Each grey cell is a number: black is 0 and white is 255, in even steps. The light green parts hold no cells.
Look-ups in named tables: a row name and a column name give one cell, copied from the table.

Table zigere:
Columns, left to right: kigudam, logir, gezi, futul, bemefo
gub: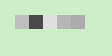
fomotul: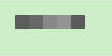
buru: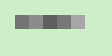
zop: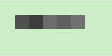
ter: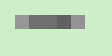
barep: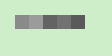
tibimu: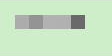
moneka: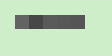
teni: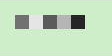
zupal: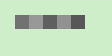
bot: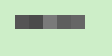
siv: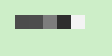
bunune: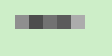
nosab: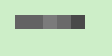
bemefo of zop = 113
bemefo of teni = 37
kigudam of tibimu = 172
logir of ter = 111
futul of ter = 97
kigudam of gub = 191
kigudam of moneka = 99
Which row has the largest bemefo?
siv

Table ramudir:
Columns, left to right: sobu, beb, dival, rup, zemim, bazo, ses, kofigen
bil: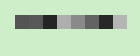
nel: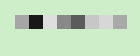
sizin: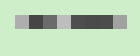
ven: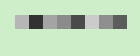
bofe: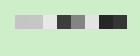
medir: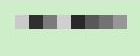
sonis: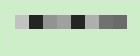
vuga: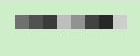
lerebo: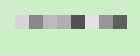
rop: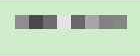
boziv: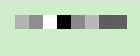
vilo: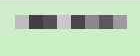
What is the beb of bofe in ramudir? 198
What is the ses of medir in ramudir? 114
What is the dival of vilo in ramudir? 81
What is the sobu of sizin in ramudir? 174
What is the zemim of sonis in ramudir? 37
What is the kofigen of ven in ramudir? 92
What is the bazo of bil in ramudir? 99
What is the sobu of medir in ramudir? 202
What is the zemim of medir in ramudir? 41
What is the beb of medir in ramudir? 47
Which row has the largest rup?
rop

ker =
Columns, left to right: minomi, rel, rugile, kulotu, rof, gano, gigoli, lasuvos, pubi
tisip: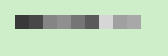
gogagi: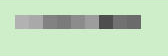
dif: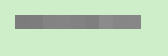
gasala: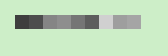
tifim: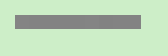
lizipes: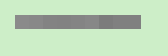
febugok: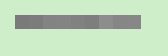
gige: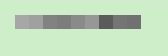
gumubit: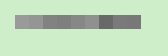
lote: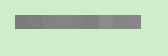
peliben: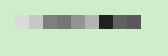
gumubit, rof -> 135
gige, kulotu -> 125
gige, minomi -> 167
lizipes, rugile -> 131
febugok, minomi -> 122
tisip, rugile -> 133
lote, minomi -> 124
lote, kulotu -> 132
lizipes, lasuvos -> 128
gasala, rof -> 117
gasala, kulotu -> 142
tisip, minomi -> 57
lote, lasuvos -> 133

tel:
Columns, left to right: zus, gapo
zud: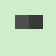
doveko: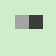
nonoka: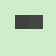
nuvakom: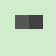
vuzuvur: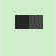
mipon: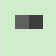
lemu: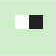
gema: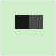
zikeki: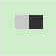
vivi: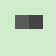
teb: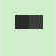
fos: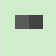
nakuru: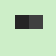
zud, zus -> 78
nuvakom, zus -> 86
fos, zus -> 89
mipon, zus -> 96
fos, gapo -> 67
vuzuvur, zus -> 39
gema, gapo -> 75
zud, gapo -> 57
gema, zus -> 24
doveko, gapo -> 60
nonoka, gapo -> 69
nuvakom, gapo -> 65
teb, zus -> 43
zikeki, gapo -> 49
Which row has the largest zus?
lemu

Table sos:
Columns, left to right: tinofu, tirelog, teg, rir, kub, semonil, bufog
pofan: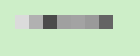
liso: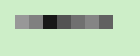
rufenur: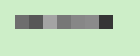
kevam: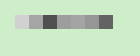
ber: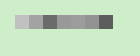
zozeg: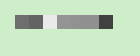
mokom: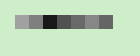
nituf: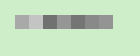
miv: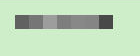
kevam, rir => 157
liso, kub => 112
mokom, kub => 105
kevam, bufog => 99
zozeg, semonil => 144
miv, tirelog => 118
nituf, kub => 117
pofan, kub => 163
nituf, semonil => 137
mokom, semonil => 135
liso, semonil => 133
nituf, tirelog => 196
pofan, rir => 160
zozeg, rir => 148
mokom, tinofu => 161
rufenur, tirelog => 87
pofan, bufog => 100
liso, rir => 83
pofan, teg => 75
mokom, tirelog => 127

